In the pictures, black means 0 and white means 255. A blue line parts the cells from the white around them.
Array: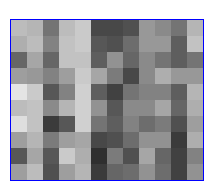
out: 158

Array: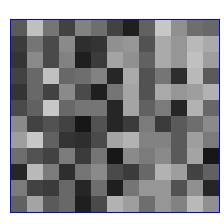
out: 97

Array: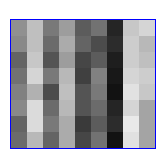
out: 107

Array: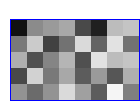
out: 147

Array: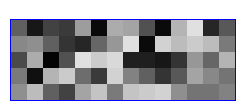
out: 143
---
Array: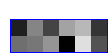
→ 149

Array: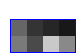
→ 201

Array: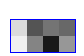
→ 25

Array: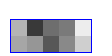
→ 87

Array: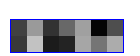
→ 27

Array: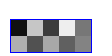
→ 168

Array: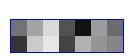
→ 230

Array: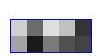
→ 122
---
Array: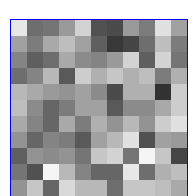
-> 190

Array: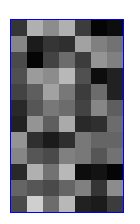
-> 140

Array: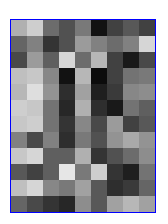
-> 101

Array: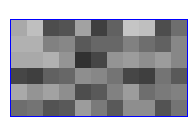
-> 129

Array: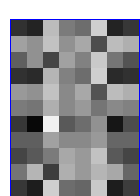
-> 102

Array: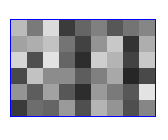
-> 227
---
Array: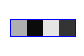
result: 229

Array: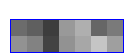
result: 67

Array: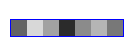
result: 162

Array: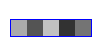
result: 193

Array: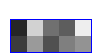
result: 80

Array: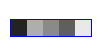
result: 138

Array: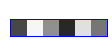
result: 144

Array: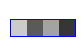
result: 163
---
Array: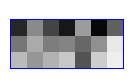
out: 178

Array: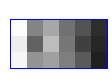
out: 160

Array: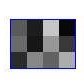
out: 98

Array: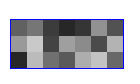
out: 112

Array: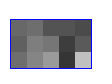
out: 154

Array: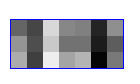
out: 238

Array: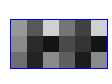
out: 138

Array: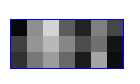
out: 156

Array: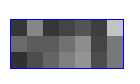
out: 100
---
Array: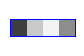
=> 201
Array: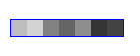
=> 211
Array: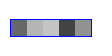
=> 181
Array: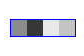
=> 55
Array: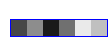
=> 141
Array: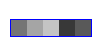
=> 165
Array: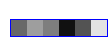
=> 158
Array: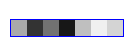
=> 51
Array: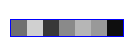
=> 208
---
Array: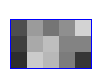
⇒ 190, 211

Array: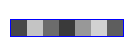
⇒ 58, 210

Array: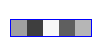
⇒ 248, 248

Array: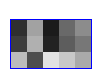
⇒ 34, 226

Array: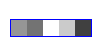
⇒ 255, 255

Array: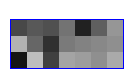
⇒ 122, 190

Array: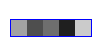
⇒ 110, 203
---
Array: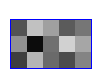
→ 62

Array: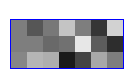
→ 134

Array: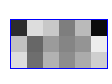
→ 221

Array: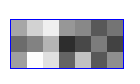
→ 159

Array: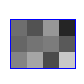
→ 132

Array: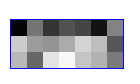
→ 184

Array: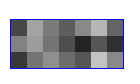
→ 56

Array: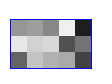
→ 100

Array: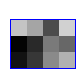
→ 18

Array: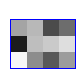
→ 247
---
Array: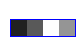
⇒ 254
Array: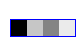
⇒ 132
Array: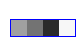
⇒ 42
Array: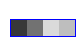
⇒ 218
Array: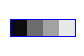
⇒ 162
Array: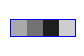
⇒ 30
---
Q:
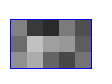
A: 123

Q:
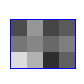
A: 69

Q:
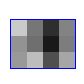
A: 46

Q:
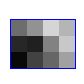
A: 213

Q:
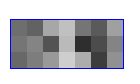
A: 90

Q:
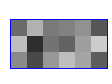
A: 145

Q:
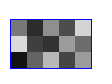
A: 77

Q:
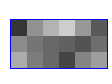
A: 152
